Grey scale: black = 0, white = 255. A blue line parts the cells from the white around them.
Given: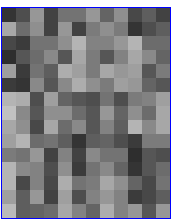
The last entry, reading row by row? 151
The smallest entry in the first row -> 52
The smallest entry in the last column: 66
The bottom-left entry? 186
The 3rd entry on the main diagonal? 115
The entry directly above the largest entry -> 180
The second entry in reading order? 78
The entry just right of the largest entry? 137
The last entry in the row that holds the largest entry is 167
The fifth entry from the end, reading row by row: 173
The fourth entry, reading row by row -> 66
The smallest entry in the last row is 86
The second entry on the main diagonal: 108
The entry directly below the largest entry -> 167
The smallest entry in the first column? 46

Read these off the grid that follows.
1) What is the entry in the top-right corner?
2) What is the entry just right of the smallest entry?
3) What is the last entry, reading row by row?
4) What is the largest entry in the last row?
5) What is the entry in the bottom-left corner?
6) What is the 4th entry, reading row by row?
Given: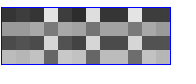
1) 61
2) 222
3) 182
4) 200
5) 188
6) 228

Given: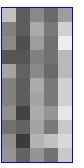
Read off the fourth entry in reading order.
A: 105
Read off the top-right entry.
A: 157
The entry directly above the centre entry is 137
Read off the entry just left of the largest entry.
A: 113
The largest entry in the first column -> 193
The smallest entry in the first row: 93
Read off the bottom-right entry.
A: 201
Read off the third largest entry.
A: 216
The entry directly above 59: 99
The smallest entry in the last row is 99
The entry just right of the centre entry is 121
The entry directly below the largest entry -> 185
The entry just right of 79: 157
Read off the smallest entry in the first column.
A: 85
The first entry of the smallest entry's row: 143
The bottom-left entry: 149

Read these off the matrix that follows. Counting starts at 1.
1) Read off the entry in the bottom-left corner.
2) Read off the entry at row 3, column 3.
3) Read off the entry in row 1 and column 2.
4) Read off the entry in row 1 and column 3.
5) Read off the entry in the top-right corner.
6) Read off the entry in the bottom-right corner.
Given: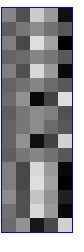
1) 107
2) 222
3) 80
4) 203
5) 16
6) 209

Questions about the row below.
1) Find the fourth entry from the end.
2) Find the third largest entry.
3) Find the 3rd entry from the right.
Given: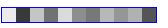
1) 184
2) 197
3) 150

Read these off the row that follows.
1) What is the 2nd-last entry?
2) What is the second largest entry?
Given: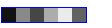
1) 235
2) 172

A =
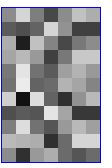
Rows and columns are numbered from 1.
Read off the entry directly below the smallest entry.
91
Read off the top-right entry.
173
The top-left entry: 140
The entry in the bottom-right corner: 107
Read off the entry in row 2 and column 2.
79
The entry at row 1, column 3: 126
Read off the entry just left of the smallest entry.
206
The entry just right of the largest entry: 99
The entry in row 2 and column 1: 91
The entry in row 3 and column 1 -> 173
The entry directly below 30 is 185
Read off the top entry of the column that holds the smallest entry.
213
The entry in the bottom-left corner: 140
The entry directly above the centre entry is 91
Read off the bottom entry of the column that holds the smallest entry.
48
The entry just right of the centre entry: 179
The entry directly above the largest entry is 228
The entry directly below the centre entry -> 99
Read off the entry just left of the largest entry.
114

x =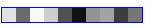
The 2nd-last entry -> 61
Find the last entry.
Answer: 119
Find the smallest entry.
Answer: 16

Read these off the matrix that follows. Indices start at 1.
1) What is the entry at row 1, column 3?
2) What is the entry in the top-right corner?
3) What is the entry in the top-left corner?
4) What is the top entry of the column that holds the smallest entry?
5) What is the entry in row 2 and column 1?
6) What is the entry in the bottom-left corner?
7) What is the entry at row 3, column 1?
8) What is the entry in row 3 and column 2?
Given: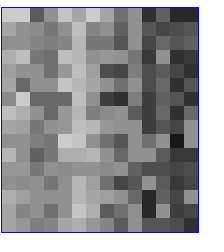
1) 91
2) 40
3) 204
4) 40
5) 166
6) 166
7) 145
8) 145

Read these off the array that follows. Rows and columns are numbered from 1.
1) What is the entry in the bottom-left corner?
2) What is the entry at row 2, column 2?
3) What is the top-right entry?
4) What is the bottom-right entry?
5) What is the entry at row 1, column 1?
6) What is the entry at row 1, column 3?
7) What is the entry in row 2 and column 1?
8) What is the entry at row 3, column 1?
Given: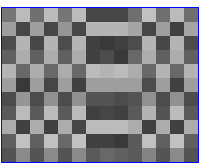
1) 84
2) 70
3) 111
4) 84
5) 118
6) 111
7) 158
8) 76
